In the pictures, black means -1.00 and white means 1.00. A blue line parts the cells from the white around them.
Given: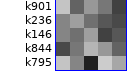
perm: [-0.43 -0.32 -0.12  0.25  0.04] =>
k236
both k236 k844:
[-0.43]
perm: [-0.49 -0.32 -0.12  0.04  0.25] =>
k146
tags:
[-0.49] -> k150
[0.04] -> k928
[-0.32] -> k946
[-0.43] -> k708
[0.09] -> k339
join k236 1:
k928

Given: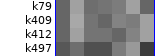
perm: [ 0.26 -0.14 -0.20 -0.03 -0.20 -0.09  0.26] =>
k79
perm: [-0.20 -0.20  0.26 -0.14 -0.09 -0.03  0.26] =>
k79
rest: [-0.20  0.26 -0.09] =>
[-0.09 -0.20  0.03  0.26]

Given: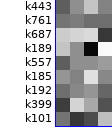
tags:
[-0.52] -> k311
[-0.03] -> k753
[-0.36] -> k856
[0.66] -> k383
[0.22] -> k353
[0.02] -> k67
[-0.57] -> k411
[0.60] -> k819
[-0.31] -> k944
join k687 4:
k411
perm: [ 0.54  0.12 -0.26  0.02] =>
k443
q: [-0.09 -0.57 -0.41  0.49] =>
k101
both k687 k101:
[-0.57]
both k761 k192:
[-0.14]
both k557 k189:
[0.12]

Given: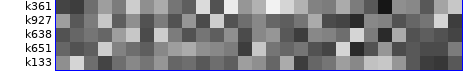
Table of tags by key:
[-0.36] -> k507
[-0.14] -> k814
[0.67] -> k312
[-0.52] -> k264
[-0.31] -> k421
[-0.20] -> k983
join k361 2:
k264
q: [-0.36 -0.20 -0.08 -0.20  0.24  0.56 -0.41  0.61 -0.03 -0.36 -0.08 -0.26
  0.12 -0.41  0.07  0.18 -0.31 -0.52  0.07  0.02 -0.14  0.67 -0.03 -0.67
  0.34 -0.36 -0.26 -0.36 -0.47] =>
k638
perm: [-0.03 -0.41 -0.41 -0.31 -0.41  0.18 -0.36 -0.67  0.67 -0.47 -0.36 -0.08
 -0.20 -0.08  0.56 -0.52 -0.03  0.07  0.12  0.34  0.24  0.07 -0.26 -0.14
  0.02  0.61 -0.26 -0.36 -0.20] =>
k651
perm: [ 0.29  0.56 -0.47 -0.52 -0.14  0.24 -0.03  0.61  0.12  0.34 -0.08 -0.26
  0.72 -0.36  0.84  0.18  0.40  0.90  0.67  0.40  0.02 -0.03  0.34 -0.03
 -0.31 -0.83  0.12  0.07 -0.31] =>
k361
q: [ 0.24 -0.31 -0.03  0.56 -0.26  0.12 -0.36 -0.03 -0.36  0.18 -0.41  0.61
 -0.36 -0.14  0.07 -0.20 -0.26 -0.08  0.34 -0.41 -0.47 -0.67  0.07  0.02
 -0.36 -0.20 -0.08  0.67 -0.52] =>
k927
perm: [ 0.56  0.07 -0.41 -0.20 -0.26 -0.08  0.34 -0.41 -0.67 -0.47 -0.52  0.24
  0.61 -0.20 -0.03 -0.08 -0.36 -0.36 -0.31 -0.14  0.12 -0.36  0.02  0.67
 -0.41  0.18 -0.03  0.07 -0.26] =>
k651
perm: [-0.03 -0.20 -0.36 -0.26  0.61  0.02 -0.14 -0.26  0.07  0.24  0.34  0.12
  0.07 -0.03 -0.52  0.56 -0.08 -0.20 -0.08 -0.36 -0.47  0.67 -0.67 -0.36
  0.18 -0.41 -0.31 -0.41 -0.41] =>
k651

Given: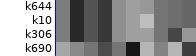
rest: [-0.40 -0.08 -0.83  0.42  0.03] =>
[ 0.42 -0.51]
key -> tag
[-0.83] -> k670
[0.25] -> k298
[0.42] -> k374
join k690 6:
k670
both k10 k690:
[-0.08]
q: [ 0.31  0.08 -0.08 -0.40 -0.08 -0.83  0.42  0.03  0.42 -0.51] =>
k690
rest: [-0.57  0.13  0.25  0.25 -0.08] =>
[-0.45  0.19]
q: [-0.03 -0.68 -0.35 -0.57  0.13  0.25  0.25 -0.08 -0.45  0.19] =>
k306

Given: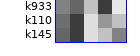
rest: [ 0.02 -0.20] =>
[ 0.51 -0.53  0.81]
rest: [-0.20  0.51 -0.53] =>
[0.81]
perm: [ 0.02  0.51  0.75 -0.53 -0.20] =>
k145
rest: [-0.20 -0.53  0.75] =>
[0.51 0.02]

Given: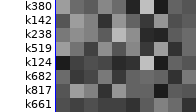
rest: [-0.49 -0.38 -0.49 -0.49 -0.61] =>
[-0.28  0.01 -0.16 -0.61]
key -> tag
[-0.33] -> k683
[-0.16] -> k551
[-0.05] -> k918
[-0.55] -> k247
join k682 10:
k918
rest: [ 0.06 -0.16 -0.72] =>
[ 0.50 -0.78 -0.22 -0.33]
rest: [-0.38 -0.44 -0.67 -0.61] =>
[ 0.50 -0.78 -0.22 -0.33]
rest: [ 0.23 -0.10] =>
[-0.49  0.11 -0.33  0.06 -0.55  0.23 -0.61 -0.16]
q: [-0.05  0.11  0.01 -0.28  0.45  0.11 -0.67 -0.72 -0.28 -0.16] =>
k238
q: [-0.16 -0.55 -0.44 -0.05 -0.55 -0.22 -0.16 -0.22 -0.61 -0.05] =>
k682

